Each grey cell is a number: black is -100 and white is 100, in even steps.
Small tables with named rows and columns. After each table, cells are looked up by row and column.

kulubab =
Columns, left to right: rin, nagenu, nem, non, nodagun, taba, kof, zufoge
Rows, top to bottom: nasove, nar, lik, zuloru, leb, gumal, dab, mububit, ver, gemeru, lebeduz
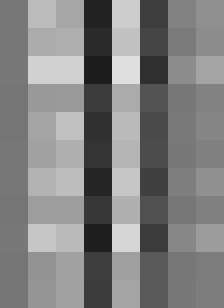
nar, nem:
37
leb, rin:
-8
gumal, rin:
-7
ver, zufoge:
22
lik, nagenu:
64
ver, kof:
6
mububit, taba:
-37
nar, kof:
-4
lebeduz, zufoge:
-2
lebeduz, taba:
-30
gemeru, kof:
-7
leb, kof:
-5
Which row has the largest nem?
lik

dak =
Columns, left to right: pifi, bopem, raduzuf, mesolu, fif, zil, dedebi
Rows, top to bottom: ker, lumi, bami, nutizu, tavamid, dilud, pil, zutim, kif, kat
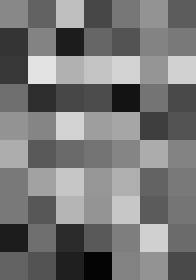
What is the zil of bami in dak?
17
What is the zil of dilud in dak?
35
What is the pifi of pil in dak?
-5
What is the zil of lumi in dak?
3
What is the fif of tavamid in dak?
30
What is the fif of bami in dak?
65
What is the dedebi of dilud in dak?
3
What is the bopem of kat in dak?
-35
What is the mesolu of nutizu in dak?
-40
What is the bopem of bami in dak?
78
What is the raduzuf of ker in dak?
50
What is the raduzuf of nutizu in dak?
-44
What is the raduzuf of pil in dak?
55
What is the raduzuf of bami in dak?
39
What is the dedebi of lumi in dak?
-5

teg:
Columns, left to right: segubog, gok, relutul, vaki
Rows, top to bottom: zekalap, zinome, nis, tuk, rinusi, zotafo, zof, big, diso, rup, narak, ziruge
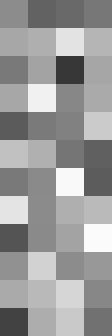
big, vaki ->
46
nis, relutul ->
-57
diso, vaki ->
97
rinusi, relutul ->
1
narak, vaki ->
6
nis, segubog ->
-5

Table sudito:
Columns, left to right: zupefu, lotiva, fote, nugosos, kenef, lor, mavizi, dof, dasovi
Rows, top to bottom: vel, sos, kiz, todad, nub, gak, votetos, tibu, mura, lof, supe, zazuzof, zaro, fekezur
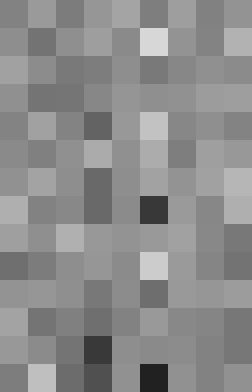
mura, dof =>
7
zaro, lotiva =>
9
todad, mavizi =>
14
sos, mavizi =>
15
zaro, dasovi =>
-7
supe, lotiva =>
18
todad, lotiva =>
-9
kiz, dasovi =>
9
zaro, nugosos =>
-55
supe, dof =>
18
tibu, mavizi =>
21
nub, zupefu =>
3
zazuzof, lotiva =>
-9
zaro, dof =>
2
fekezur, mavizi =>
14
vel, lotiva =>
21
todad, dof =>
22

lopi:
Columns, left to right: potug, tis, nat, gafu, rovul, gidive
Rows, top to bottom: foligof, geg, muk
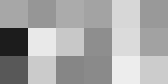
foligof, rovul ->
69
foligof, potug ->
31
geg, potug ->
-78
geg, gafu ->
11
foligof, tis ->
18
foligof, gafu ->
28
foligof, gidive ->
20
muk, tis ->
59
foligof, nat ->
34
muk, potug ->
-31
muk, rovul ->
86
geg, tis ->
83
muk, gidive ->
60
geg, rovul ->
72
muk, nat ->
5
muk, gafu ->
8
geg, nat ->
57
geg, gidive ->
27
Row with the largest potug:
foligof

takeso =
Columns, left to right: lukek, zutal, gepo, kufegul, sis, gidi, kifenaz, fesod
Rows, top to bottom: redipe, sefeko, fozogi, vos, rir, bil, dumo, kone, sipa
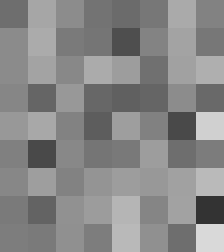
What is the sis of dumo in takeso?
23
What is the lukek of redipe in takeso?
-14
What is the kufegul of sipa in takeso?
-2
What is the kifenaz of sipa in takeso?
-14
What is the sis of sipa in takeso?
45
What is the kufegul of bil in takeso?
-8
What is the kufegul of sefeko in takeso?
-8
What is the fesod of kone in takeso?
-60
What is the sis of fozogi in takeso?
23

